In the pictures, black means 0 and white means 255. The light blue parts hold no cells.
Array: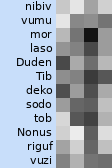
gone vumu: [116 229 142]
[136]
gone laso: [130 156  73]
[148]

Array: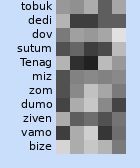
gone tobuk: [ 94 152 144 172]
[166]
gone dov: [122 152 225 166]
[160]
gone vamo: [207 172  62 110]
[54]
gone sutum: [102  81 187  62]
[74]
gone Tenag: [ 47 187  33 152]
[180]
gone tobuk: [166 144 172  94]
[152]
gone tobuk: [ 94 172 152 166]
[144]

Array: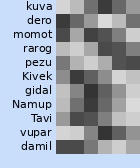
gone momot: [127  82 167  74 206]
[66]
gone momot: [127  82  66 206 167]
[74]
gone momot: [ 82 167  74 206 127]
[66]
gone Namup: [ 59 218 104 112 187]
[161]

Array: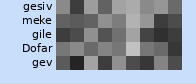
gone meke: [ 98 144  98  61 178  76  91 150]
[125]
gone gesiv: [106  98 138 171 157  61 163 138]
[150]
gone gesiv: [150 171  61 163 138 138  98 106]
[157]
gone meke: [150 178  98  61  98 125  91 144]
[76]
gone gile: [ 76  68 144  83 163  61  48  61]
[113]
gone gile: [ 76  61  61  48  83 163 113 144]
[68]

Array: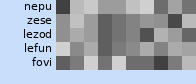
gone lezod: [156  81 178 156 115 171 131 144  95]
[102]
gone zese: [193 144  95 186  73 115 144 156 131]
[150]
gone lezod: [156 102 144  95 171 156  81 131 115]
[178]

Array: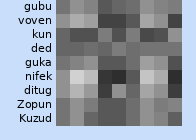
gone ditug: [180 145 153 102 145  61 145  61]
[165]
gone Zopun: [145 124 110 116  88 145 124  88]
[131]
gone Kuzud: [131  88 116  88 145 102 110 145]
[95]
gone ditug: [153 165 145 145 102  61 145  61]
[180]
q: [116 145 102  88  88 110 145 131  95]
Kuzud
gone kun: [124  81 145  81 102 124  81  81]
[73]
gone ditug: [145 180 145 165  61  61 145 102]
[153]

